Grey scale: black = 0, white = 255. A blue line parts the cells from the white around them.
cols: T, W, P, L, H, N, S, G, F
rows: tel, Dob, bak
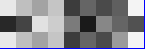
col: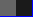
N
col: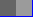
G
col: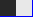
T
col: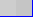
L
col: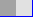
P
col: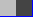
W
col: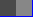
S

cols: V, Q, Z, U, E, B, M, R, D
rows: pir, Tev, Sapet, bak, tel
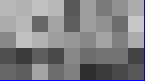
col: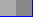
V
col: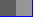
E
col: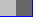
Z
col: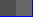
V
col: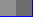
R
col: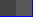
D
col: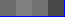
R

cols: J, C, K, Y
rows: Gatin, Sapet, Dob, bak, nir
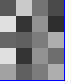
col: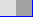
J
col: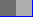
Y
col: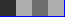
Y

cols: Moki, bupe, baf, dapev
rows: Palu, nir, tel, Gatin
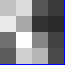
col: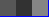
baf
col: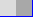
bupe
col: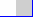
bupe
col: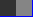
baf
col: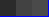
dapev
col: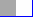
bupe

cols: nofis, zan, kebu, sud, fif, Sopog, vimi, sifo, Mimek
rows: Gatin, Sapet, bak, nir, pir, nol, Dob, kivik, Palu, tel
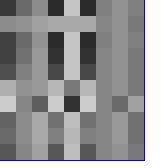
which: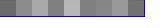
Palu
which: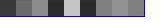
Gatin
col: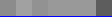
kebu
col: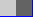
nofis
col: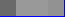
sifo
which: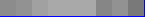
Sapet
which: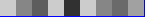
Dob

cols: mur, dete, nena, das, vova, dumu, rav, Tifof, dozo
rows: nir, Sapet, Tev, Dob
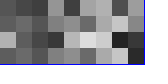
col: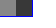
dozo
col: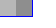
vova
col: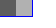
mur
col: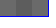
dete
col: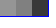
das
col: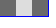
dumu
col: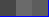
dete

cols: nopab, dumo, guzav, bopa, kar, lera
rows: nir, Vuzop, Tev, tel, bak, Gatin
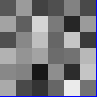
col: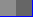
bopa
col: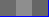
bopa

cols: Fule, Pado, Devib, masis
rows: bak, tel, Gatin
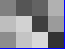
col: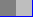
Fule
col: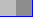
Fule
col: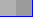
masis

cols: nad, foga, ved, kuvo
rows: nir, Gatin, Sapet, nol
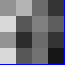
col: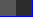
foga
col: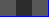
foga
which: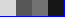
nol
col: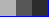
foga

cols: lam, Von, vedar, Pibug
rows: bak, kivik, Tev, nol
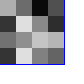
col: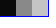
vedar
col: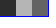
Pibug
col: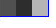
Pibug

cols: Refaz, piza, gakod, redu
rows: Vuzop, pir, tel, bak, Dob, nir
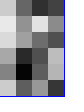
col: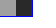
piza
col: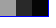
piza

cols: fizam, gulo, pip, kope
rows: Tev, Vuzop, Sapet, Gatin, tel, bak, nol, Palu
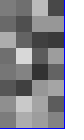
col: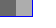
fizam
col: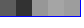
pip
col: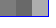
fizam
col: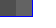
gulo
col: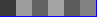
kope
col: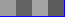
kope
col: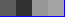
pip

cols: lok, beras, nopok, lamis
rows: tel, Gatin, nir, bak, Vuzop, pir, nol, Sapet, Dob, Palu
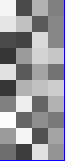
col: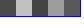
beras
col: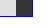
lok
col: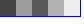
beras
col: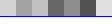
nopok
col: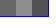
nopok

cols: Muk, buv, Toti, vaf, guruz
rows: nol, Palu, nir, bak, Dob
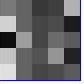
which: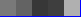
nol
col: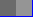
vaf
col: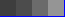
vaf
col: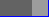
buv
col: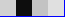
Muk
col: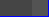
Toti

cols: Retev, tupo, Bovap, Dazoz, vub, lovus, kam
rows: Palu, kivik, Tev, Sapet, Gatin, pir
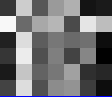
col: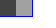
vub
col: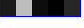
kam

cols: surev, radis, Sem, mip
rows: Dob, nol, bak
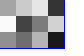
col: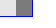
Sem
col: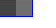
radis
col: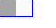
surev

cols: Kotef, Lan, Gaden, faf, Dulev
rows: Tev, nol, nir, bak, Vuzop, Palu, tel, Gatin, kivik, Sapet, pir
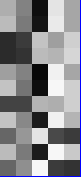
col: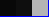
Gaden
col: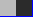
Kotef
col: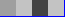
Kotef
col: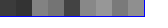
Lan

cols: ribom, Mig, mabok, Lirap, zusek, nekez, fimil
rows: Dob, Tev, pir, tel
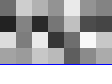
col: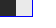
mabok
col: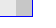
mabok
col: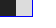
ribom

